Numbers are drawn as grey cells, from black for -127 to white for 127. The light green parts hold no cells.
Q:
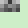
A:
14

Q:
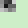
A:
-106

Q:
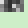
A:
77

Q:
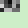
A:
-75

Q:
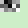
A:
-119

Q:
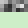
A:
54
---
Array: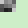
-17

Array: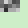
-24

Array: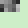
-11

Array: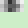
-35

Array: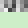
82

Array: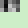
68
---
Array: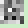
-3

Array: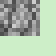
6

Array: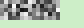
97

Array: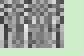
40

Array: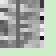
94
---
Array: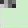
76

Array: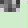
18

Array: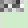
25

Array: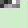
-77

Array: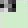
-102

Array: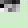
-122

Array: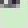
34
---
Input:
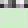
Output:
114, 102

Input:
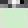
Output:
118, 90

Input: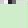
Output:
117, 77

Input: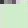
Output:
85, 27

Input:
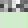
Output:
119, 103

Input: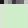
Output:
75, 43

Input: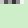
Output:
115, 72

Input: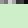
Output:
82, 36

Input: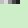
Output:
93, 63
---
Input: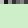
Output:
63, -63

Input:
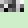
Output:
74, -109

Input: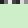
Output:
-96, 16

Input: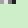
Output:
35, -94

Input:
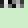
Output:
-98, -14

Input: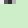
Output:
110, 51

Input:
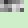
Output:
22, -31

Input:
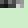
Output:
-36, 36
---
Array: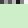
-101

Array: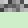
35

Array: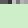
-7

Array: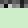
-39

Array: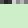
12

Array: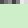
3

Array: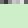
57

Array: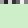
-24

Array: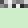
-3
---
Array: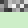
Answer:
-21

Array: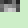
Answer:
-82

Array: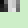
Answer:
-22

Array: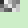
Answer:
112

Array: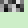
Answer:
60

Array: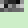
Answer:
-60

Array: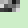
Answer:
59

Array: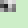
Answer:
58

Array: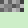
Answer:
43

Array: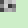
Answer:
66
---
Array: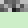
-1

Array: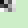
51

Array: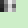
13

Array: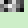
90

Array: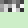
10

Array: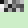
-24

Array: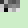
-30
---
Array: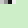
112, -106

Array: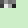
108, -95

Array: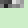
94, -95

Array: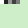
124, -92

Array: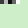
126, -110

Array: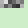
95, -77

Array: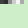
116, -80

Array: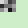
87, -107

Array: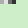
99, -77
